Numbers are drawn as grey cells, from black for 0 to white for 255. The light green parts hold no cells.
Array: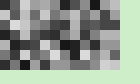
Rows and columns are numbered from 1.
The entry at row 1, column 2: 99
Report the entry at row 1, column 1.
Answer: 46
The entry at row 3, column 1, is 89
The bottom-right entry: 199
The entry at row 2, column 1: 199
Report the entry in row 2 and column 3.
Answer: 190
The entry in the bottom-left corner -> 46
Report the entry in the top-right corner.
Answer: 190
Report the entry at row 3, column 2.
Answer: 218
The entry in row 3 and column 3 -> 199
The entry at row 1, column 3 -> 208

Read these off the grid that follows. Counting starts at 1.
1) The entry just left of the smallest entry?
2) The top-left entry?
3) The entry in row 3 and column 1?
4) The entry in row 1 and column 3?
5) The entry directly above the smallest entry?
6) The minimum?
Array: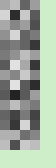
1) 90
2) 168
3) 168
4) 100
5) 225
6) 35

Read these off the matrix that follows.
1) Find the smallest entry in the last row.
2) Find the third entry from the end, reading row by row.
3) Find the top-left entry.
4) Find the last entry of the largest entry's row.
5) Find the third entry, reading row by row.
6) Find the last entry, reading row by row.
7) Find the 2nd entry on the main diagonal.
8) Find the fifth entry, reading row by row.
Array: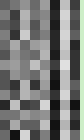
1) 18
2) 28
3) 95
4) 51
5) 146
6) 106
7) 61
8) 157

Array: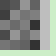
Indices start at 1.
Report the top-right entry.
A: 190
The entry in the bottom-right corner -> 190
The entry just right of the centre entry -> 50
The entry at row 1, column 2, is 86
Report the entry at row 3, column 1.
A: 127
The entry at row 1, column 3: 149

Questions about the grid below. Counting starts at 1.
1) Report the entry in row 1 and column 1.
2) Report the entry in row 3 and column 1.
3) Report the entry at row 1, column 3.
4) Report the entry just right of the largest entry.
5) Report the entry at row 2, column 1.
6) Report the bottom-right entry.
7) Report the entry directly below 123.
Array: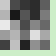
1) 201
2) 233
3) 53
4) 156
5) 180
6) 104
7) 104

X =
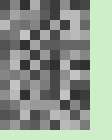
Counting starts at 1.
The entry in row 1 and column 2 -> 133
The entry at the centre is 71
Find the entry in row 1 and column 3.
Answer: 48
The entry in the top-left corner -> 71
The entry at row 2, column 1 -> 113
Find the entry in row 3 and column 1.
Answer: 185
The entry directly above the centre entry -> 153
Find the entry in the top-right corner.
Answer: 71
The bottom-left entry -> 123
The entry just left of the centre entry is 173
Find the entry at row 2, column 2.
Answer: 164
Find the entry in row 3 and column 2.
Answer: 123
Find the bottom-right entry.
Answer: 123

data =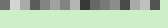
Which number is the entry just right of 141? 74
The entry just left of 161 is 131
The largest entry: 212

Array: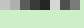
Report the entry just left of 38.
58
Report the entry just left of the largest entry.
38
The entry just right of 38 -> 215

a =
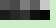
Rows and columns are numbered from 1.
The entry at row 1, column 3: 124
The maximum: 200
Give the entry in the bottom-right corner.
7
